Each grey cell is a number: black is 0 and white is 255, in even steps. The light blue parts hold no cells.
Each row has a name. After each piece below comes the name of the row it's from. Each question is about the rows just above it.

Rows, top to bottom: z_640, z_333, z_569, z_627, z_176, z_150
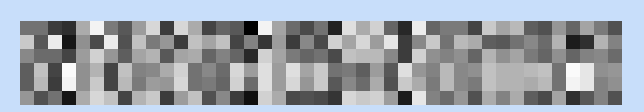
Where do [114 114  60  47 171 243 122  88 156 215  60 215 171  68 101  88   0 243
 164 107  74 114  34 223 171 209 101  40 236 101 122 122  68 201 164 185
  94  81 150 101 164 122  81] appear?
z_640
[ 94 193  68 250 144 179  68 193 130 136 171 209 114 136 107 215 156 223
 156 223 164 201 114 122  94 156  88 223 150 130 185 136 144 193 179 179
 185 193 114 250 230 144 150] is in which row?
z_627

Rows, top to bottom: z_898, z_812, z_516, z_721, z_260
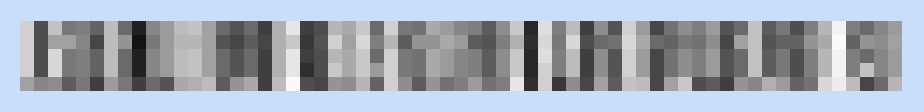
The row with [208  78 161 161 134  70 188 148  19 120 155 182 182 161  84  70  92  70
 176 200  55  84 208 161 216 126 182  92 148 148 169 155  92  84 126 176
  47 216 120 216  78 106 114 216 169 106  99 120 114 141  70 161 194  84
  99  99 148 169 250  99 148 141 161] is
z_812
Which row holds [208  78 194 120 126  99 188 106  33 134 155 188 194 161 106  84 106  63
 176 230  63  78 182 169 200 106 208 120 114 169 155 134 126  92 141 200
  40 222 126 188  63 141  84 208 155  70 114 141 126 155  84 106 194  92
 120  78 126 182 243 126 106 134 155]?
z_898
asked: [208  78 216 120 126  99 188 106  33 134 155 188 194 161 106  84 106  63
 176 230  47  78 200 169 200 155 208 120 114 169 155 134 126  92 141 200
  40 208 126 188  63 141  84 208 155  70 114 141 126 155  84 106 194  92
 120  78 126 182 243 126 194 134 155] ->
z_721
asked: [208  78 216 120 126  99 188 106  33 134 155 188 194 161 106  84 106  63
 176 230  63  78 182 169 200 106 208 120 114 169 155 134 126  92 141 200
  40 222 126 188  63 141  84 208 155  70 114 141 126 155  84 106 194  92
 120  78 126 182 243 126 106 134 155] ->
z_516

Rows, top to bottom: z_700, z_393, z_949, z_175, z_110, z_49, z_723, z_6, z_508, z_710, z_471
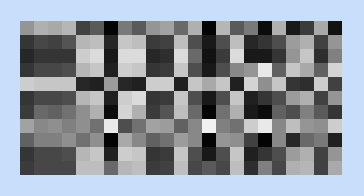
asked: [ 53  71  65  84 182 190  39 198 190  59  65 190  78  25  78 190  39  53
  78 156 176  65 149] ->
z_393
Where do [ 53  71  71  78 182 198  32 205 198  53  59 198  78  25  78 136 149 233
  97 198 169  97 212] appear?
z_175
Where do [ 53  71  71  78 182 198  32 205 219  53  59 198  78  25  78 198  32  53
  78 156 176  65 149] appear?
z_49

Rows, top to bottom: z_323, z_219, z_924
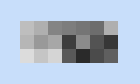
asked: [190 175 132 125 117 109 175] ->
z_323
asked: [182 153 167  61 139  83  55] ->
z_219
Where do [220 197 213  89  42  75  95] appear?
z_924

